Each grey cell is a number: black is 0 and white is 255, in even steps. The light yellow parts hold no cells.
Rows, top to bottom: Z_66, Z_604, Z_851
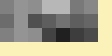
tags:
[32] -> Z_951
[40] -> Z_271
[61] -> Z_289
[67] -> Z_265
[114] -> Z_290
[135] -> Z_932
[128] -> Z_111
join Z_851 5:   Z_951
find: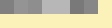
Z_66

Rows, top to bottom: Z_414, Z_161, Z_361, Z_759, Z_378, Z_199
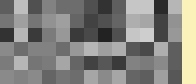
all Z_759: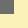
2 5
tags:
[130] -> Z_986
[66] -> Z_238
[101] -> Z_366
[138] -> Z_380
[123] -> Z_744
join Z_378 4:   Z_744
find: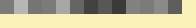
Z_378
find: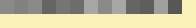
Z_199
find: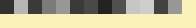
Z_361

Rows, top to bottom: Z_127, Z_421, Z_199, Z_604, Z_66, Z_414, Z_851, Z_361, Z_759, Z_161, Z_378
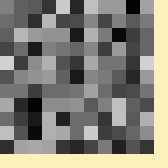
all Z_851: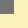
1 2 6 11
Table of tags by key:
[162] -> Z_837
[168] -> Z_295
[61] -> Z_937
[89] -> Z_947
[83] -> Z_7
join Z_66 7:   Z_295
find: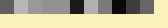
Z_199

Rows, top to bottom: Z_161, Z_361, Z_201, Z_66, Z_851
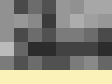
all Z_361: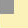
2 5 8
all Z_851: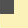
2 4 5
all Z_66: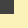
5 6 7
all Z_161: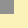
1 6

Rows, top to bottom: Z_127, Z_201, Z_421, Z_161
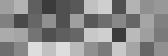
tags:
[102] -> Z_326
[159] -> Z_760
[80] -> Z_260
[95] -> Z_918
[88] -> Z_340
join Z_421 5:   Z_918
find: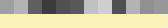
Z_127

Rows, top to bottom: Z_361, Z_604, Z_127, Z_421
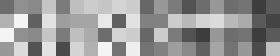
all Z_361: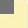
18
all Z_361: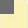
1 15 17
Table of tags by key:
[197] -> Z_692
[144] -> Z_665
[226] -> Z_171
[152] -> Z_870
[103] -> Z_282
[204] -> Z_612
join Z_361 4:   Z_692
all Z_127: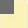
8 17
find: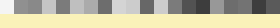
Z_127

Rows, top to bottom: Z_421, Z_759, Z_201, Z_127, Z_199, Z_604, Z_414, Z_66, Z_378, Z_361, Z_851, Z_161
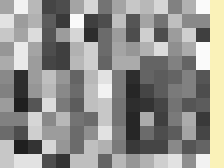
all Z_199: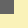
8 11 12 14
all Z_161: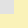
2 3 13
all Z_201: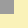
5 9 13
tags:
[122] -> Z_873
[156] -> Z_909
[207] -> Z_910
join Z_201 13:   Z_909
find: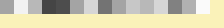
Z_421
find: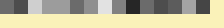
Z_361

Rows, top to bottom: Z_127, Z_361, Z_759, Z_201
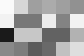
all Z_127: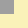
3 5
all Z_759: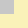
2 3
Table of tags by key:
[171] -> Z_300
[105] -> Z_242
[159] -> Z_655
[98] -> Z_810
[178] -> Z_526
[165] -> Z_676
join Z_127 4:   Z_300
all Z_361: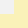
1 6
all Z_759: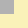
6
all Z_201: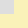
6
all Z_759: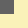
4 5

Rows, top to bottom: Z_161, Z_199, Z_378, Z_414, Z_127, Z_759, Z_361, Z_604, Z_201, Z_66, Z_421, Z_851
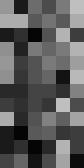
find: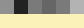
Z_414
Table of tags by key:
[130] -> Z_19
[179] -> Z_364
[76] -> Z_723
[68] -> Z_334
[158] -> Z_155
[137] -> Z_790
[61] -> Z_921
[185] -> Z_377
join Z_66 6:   Z_921
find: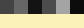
Z_851
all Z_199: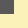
3 5

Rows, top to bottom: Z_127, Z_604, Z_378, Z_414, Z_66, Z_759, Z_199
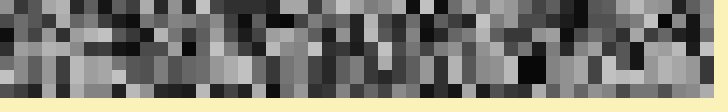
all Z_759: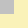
1 9 18 44 46
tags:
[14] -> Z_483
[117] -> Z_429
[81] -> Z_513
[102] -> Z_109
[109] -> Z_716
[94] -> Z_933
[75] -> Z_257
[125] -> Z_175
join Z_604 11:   Z_429

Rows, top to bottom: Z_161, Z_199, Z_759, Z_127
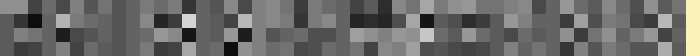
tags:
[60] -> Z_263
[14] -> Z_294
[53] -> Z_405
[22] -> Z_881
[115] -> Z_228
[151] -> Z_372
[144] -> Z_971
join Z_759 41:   Z_971
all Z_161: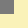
11 13 23 32

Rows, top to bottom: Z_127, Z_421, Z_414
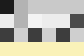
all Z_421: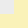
1 4 5
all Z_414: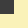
1 3 5
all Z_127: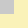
3 4 5 6
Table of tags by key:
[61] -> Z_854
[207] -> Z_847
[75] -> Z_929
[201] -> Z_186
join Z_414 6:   Z_847
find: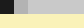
Z_127

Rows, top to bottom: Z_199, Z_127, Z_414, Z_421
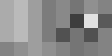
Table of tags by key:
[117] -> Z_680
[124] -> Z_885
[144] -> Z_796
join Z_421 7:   Z_885
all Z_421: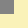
1 5 8
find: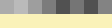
Z_414
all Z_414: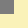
4

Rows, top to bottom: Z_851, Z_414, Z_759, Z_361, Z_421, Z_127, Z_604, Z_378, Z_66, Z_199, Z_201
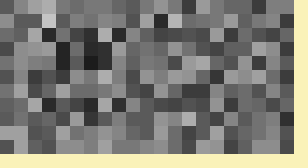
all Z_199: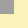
1 2 5 16
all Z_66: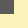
1 3 8 10 11 15 18
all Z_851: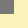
5 7 8 11 13 16
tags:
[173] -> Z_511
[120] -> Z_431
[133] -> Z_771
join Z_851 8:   Z_431
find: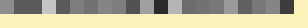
Z_414
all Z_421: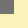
1 12

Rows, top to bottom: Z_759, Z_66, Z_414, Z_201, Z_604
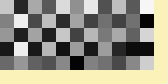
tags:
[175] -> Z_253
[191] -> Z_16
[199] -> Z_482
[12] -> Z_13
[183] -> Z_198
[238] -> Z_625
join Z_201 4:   Z_198
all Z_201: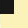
1 3 7
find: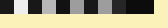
Z_201

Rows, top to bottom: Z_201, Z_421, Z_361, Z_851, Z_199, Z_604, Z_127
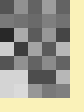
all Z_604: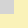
1 2
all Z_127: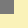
4
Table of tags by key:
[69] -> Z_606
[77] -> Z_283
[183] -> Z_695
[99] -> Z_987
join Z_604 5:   Z_695

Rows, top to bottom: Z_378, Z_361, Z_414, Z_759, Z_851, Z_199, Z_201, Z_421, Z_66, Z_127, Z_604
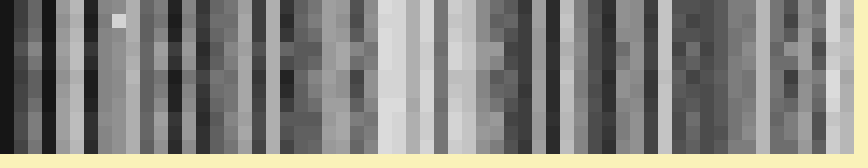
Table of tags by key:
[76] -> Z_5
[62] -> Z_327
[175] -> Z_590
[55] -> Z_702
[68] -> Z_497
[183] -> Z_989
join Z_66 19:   Z_5
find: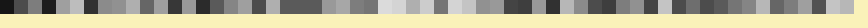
Z_66
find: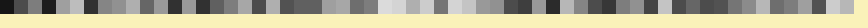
Z_127
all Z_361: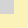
9 28 29 31 60

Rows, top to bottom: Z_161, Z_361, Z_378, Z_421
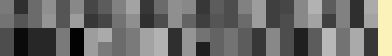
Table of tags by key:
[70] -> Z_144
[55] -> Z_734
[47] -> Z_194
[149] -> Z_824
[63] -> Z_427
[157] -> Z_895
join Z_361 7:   Z_734
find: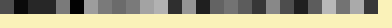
Z_421
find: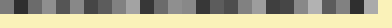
Z_161

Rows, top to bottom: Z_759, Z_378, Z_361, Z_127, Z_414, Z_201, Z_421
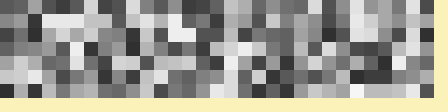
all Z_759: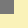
29
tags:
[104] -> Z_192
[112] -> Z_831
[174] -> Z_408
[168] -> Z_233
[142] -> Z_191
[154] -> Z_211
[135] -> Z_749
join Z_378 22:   Z_233
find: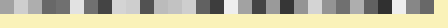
Z_414
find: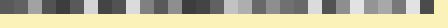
Z_759
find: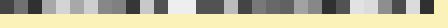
Z_361

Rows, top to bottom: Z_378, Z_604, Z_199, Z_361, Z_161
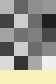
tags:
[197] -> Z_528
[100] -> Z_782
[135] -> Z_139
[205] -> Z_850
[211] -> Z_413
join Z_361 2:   Z_850
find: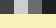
Z_604
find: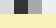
Z_161
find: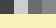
Z_361

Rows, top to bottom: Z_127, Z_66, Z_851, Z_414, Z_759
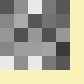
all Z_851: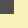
2 4
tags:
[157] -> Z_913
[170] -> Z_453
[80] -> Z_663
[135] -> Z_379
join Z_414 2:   Z_913
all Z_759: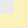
1 3
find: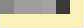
Z_414
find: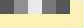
Z_127
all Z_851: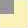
1 3 5

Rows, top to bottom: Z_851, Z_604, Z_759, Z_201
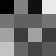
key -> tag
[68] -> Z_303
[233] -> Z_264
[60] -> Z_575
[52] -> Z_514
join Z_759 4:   Z_575
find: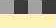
Z_759
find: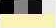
Z_851
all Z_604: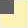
2 3
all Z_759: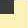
2 4

